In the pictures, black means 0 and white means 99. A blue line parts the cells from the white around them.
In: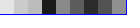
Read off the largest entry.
89
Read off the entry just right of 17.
32
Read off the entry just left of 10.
73

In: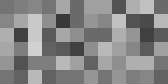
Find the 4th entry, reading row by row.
45
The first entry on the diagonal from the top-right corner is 41
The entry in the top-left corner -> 45
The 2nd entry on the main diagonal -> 65
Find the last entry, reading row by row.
38
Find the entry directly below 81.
49
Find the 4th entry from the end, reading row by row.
58
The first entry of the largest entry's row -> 65
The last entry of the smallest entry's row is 72
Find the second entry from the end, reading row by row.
52
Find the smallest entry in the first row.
32
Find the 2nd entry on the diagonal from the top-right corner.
29
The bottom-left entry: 45
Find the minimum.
22
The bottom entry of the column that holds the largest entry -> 72
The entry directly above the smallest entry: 65
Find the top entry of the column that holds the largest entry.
52

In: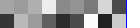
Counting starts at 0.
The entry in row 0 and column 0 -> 64
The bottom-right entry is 79
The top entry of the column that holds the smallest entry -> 83
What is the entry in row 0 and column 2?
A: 68
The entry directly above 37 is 92
